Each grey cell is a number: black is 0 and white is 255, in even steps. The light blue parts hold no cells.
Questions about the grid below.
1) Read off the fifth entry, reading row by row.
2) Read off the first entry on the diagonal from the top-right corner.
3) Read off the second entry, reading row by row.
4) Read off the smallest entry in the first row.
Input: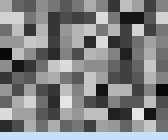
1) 119
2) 130
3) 100
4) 54

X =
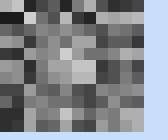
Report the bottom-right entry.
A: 175
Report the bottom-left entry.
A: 47
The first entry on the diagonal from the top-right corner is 69
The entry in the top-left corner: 175
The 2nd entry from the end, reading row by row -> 155
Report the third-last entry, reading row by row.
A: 123
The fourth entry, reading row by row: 69
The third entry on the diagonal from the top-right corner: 123
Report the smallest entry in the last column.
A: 57
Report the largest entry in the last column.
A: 184
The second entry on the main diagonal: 27
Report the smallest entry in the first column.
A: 27
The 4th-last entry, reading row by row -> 155
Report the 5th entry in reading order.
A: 93
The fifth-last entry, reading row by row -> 69
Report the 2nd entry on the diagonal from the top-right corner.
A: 175

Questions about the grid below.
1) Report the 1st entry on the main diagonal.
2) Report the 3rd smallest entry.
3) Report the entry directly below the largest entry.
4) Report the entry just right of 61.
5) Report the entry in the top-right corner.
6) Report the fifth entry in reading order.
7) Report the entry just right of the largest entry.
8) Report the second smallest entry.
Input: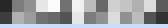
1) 39
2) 61
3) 104
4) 176
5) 92
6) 251
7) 113
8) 50

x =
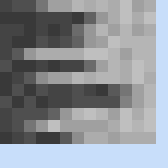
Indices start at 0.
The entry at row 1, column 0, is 57
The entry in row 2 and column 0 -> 68
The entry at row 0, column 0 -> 68
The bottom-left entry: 57
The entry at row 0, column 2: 79
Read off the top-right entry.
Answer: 172
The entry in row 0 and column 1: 79
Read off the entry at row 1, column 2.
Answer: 57

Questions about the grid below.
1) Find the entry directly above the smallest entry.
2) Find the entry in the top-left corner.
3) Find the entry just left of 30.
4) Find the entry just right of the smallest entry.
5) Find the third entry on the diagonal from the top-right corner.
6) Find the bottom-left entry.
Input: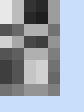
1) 40
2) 232
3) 40
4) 157
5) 176
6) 114

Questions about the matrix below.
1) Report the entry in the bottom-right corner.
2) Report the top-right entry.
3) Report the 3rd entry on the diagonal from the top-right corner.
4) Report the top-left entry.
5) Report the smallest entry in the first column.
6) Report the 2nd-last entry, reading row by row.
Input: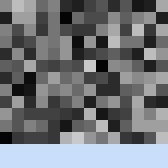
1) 189
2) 168
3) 189
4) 138
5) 4
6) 85
